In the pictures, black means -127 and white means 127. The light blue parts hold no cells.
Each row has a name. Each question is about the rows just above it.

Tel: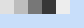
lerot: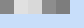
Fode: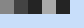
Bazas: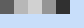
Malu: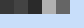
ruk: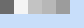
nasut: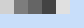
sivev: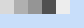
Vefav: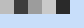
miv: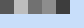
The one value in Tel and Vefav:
[61]
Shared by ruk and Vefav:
[28]
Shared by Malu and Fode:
[-60]
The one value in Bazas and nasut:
[81]

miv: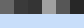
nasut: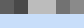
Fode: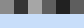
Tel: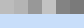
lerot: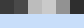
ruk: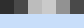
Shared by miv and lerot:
[-69]
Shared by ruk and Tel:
[60]
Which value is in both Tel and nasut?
[60]
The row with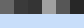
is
miv
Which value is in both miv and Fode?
[-75]
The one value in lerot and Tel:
[60]

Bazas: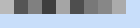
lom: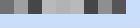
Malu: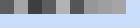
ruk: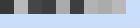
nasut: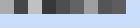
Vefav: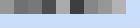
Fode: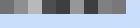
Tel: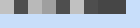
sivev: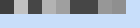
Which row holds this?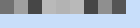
lom
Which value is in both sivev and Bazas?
[-65]
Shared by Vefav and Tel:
[-49]

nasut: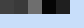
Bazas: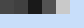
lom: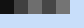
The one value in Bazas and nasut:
[-63]
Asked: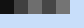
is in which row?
lom
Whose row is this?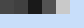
Bazas

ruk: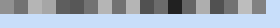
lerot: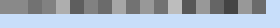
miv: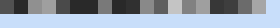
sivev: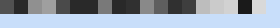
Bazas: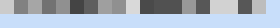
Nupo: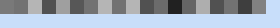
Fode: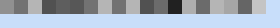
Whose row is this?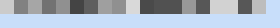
Bazas
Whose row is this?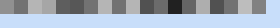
ruk
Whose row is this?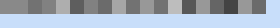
lerot
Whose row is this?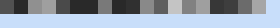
miv

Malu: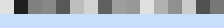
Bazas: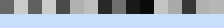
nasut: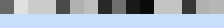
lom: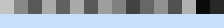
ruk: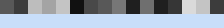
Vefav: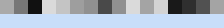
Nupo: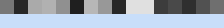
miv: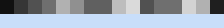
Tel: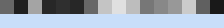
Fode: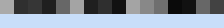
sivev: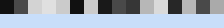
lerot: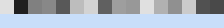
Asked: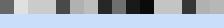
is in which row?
nasut
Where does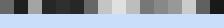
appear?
Tel
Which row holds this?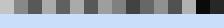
lom
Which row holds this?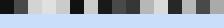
sivev
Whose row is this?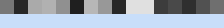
Nupo

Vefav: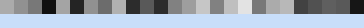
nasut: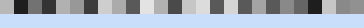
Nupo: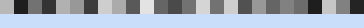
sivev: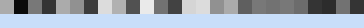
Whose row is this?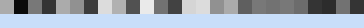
sivev
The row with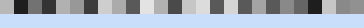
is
nasut
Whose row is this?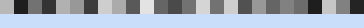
Nupo

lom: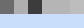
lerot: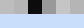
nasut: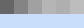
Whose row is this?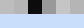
lerot
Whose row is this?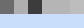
lom
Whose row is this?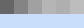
nasut

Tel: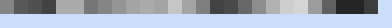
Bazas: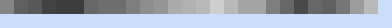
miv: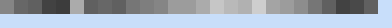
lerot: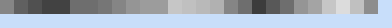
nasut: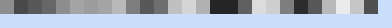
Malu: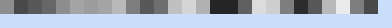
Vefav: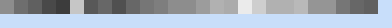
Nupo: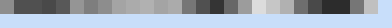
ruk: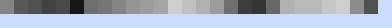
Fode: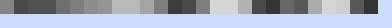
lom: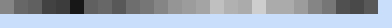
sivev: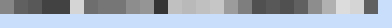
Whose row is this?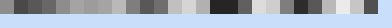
nasut
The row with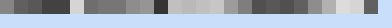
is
sivev
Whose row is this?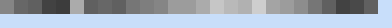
miv
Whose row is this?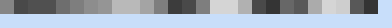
Fode

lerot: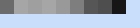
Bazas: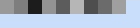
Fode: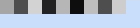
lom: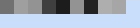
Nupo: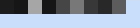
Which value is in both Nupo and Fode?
[38]
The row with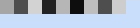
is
Fode
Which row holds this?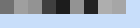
lom
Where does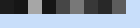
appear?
Nupo
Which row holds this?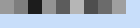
Bazas
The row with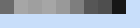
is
lerot

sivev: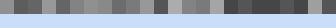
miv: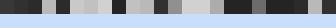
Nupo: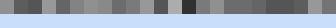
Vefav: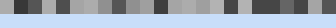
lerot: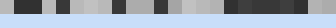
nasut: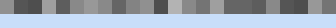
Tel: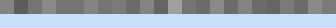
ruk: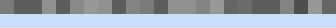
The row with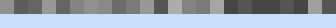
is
sivev
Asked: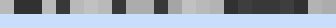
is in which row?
lerot
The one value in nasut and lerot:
[51]
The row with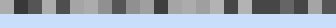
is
Vefav

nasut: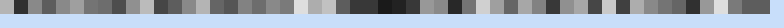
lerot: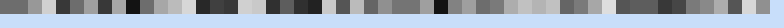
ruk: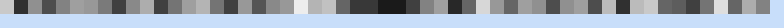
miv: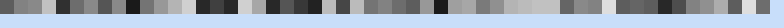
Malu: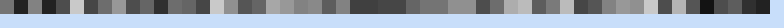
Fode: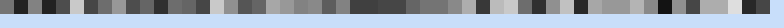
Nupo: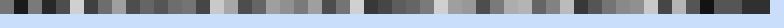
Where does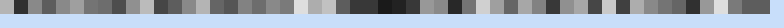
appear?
nasut
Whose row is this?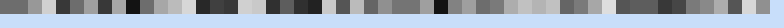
lerot
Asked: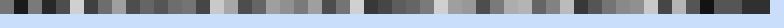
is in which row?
Nupo

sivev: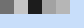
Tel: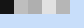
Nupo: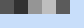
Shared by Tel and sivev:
[54]
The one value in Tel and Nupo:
[62]
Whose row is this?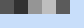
Nupo

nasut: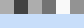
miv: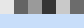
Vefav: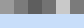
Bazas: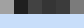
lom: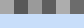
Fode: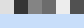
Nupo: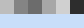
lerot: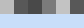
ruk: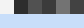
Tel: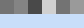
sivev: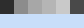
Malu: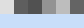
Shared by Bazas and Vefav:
[-4]
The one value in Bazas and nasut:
[-61]
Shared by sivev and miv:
[73]
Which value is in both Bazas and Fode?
[-74]
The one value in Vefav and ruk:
[-12]

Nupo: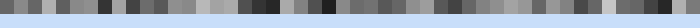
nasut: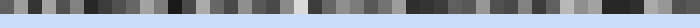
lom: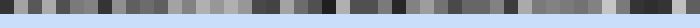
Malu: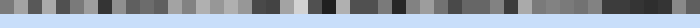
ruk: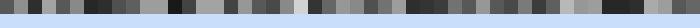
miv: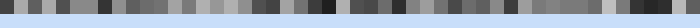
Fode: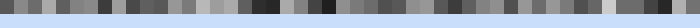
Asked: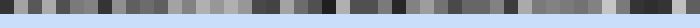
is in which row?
lom
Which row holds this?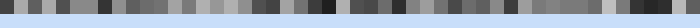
miv

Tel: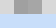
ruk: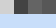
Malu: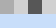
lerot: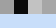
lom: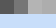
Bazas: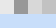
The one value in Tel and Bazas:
[88]
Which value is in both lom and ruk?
[-40]
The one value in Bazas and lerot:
[66]
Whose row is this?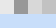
Bazas
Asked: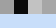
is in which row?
lerot
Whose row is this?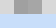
Tel

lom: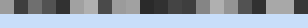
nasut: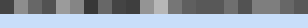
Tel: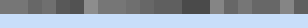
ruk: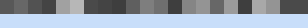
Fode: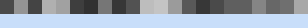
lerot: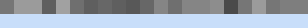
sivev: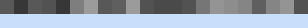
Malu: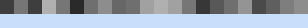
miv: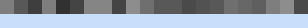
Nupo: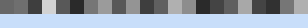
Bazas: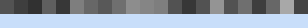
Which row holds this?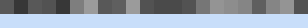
sivev
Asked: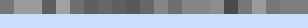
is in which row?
lerot
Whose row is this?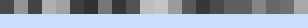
Fode
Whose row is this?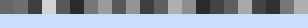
Nupo
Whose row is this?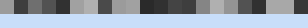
lom
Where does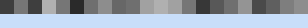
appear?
Malu

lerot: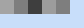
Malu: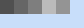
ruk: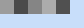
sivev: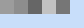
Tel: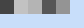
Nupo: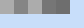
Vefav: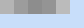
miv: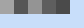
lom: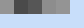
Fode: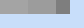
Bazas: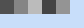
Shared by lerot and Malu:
[-1]
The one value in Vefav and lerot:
[28]
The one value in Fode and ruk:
[28]

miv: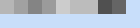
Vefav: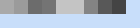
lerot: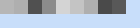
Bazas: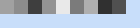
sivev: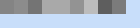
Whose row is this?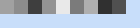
Bazas
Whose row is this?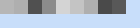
lerot
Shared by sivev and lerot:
[12]
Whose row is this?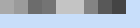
Vefav

